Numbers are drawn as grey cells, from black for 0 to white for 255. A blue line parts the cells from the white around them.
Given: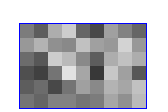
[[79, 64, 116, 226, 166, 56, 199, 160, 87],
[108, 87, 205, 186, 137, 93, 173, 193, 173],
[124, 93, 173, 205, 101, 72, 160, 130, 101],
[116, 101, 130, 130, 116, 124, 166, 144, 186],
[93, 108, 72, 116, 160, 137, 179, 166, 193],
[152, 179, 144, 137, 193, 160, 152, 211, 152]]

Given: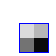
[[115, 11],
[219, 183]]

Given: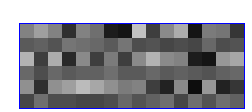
[[144, 47, 144, 159, 187, 167, 144, 123, 130, 62, 34, 138, 13, 151, 34, 54],
[179, 62, 173, 41, 138, 62, 123, 62, 138, 179, 138, 130, 28, 20, 151, 167],
[104, 77, 104, 90, 97, 97, 111, 90, 90, 104, 90, 97, 90, 83, 97, 104],
[90, 97, 83, 117, 111, 104, 90, 117, 77, 83, 70, 77, 70, 104, 77, 83],
[70, 111, 77, 77, 70, 70, 77, 104, 83, 97, 111, 70, 111, 83, 111, 97],
[130, 159, 130, 47, 130, 111, 28, 20, 193, 62, 138, 173, 20, 123, 117, 54]]

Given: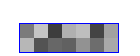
[[183, 83, 103, 97, 146, 109, 169],
[123, 197, 61, 176, 190, 68, 161]]

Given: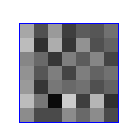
[[188, 48, 173, 54, 146, 80, 99],
[154, 54, 119, 105, 113, 80, 99],
[140, 74, 74, 140, 105, 140, 74],
[167, 80, 154, 62, 92, 86, 113],
[146, 86, 126, 68, 126, 99, 113],
[134, 105, 54, 126, 92, 134, 68],
[188, 119, 10, 203, 62, 181, 48]]

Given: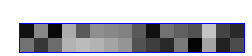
[[114, 55, 108, 179, 187, 179, 164, 149, 82, 62, 41, 121, 3, 164, 33, 76],
[17, 136, 9, 171, 89, 143, 136, 129, 89, 17, 114, 96, 82, 195, 68, 41]]

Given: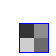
[[206, 107],
[53, 142]]

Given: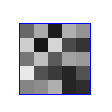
[[206, 22, 213, 74, 52],
[233, 82, 58, 37, 82],
[133, 141, 175, 37, 45],
[104, 169, 29, 175, 147],
[118, 191, 90, 162, 154]]

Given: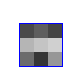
[[108, 54, 151],
[74, 94, 68],
[181, 196, 208]]
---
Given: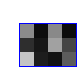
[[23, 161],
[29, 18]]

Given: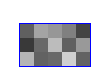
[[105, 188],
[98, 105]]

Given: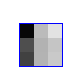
[[178, 197],
[179, 201]]

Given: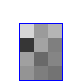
[[163, 127],
[105, 133]]

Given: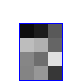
[[176, 101],
[110, 224]]

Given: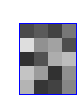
[[145, 162],
[82, 173]]

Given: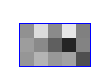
[[138, 95],
[180, 152]]

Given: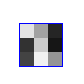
[[203, 22],
[241, 149]]

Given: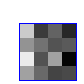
[[114, 83],
[82, 161]]
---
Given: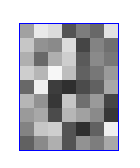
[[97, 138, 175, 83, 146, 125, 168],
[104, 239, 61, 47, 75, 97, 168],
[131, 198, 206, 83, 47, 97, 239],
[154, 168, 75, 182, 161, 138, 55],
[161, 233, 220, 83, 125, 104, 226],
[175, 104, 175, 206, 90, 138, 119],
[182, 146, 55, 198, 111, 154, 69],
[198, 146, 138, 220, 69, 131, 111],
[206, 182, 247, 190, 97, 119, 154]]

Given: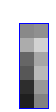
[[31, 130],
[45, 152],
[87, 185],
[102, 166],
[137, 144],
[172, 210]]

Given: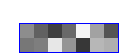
[[119, 126, 231, 149, 55, 183, 175],
[141, 97, 63, 105, 245, 162, 84]]

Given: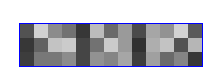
[[55, 98, 195, 203, 69, 114, 203, 154, 49, 174, 195, 82, 182],
[61, 120, 120, 140, 69, 146, 133, 166, 61, 160, 106, 133, 55],
[82, 210, 140, 114, 55, 188, 106, 154, 75, 166, 146, 210, 90]]

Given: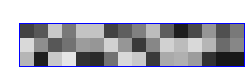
[[66, 87, 201, 121, 195, 195, 66, 94, 128, 188, 94, 30, 73, 150, 80, 121],
[182, 30, 201, 229, 50, 42, 114, 217, 201, 58, 170, 176, 156, 50, 24, 24],
[217, 142, 87, 114, 156, 150, 209, 150, 58, 135, 209, 188, 217, 182, 107, 135]]

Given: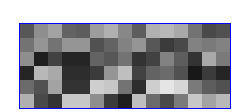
[[37, 184, 169, 45, 45, 59, 149, 191, 66, 99, 107, 81, 24, 59, 37],
[87, 142, 163, 99, 93, 157, 176, 136, 93, 176, 184, 169, 115, 73, 81],
[107, 81, 163, 51, 51, 206, 199, 115, 45, 206, 229, 214, 122, 93, 81],
[115, 149, 115, 149, 149, 81, 99, 130, 149, 87, 59, 73, 130, 122, 130],
[142, 30, 66, 37, 37, 99, 87, 115, 51, 66, 130, 93, 51, 169, 122],
[176, 73, 51, 199, 199, 142, 59, 30, 191, 107, 73, 122, 199, 163, 184]]

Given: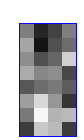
[[60, 200, 186, 60],
[87, 109, 121, 93],
[121, 246, 179, 186],
[127, 38, 66, 127],
[142, 80, 101, 208],
[158, 216, 150, 53],
[165, 19, 80, 109],
[171, 135, 142, 72]]

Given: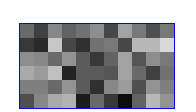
[[56, 41, 198, 71, 48, 113, 120, 71, 184, 184, 217],
[79, 135, 170, 177, 28, 105, 56, 12, 98, 184, 147],
[105, 64, 135, 98, 113, 141, 71, 162, 120, 79, 120],
[127, 127, 105, 147, 91, 48, 135, 155, 79, 147, 127],
[141, 135, 105, 147, 91, 56, 98, 162, 85, 141, 120],
[170, 155, 192, 35, 91, 91, 85, 162, 105, 64, 113]]
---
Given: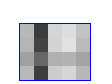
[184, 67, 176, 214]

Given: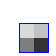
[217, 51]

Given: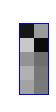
[22, 11]

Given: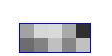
[162, 130]

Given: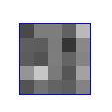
[73, 93, 125, 86, 131]

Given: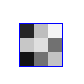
[38, 223, 195]

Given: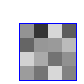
[147, 151, 115, 130]
